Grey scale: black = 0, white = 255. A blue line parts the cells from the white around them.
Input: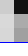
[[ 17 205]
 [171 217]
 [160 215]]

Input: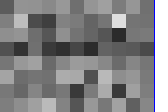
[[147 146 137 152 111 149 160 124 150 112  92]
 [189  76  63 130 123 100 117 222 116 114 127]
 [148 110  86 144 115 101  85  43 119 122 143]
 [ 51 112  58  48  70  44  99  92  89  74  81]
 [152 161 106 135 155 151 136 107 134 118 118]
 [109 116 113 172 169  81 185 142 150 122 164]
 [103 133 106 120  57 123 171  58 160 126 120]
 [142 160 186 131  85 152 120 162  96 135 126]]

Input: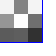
[[131 244 243]
 [253 111 149]
 [ 94  49  91]]

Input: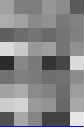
[[126 125 150 139  90 160]
 [161 138 144 122 130 172]
 [109 117 107 117 128  95]
 [200 152 159 117 144 217]
 [135 122  53  70 218  43]
 [127 123 112 113 140 113]
 [171 139 130 109 156 162]
 [211 153 146 105 169 205]
 [168 133  66  66 230  80]]

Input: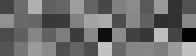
[[108 176  97 102 157 100  72 129 139  89 153  50  82  68]
 [105 103  58  59 130 162 171  77 136  98  48  49 135 144]
 [ 96 133  97 126  59 136  14 139  65  55 189  69   3  76]
 [119 154 139  79 100  78 193 105 133 134 125 155 193  86]]

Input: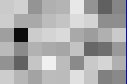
[[209 148 176 180 232 147  96 134 202]
 [169 169 188 196 220 212 142 142 205]
 [ 12 204 212 218 169 157 176 202 159]
 [139 178 170 166 195 103 111 153 186]
 [ 97 197 240 188 138 201 213 176 146]
 [182 163 188 187 224 197 128 137 205]]

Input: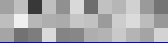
[[191  56 191 144 217 109 193 182 209 154 116 161]
 [240 183 174 171 198 193 155 205 219 188 152 190]
 [114 125 218 132 135 174 179 201 180 164 211 165]]
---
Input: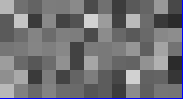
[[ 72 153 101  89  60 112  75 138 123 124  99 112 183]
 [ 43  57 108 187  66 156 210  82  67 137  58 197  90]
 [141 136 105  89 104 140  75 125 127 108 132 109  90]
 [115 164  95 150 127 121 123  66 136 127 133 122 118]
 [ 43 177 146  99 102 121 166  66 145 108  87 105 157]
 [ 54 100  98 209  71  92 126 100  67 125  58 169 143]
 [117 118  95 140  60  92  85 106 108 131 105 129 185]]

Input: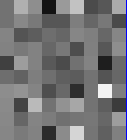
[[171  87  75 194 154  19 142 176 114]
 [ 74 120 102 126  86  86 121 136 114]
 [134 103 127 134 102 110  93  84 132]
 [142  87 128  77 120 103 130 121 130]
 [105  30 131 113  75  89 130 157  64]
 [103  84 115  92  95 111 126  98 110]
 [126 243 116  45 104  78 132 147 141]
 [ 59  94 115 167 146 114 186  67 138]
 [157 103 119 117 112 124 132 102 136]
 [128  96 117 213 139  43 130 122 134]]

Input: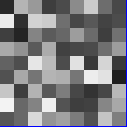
[[ 72 109 203 139  75  62 153 180  41]
 [ 76  67  88  71 111 203 210  48 235]
 [113  62 107 157 103  91 132  36  63]
 [157 111  75  71  65 172  90 146 169]
 [ 58 213  57 225  76 187 230  78  98]
 [ 31 226 237 118 175 180 117 168  81]
 [184  70  51  71 125  88 179  62 198]
 [168 134  65  62  83 239 131 104 243]
 [127 196  81 124 161 148 217 104  86]]

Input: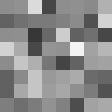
[[177 138 144 142  70 219 145 141]
 [210  81 139 129 122 122 113  98]
 [ 71 112  97 205 104  55 143 142]
 [182 162 243 145 148  72 171 210]
 [162 158  99  68 118 175 197 140]
 [102 107 171 161 153 197 138  97]
 [ 82 124 143 167 157 197 168  97]
 [169 162  77 129 146 124 111 126]]

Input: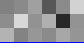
[[210 139  87 160 138 129]
 [147  40 176 146 216 141]
 [149 167 139 151 131 179]]

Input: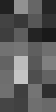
[[ 37 102 146  33]
 [ 50  87  56  67]
 [ 25  35  94  62]
 [111  95 118 114]
 [128  88 188  99]
 [ 99  78 197 110]
 [ 46 116  63 112]
 [105 111  65  69]]

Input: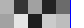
[[107  35 161  53 179]
 [189 203  30 229 162]]

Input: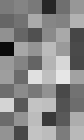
[[151 111  38 121 132 123]
 [178 130 134 170 114 102]
 [ 70 169 138  80 102 145]
 [ 74 154 187 148 167  10]
 [ 72 215 180 100 132 154]
 [162 230 191 224 107 158]
 [114  73 146 120 139 109]
 [109  82 191 195  88 212]
 [173  89  57 188 147 107]
 [185 124 188 195  71 147]]
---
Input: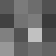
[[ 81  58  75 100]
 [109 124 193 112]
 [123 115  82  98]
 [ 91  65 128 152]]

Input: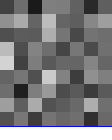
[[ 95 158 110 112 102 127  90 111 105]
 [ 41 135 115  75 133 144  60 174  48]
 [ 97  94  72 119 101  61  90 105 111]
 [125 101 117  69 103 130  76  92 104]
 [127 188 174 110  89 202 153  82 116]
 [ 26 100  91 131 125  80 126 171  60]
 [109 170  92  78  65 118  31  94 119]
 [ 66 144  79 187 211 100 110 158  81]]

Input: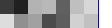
[[215 193]
 [191 209]
 [ 96  93]
 [184  75]
 [179 161]
 [ 32 144]
 [ 58 221]]

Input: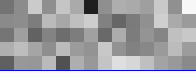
[[247 155 200 156 138]
 [144 170 192 188 153]
 [201 207 133 154 163]
 [159 144 148 136 191]
 [170 123 124 129 215]
 [174 102 172 146 223]
 [143 129 105 200 196]
 [ 31 205 161 147 152]
 [170 191 125 155 174]
 [197 167 109 187  81]
 [143 186 131 142 186]
 [203 125  98 165 151]
 [140 141 159 189 152]
 [115 138 117 175  96]]

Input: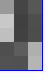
[[ 87  78  77 175 181]
 [ 69  64  65  93  81]
 [153 200 191  79  82]]

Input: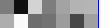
[[181 160]
 [179  71]
 [163 156]
 [125 114]
 [211 109]
 [ 15 250]
 [124 173]]

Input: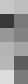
[[189 121 130 163  93 123]
 [199  57 151 180 184 220]]
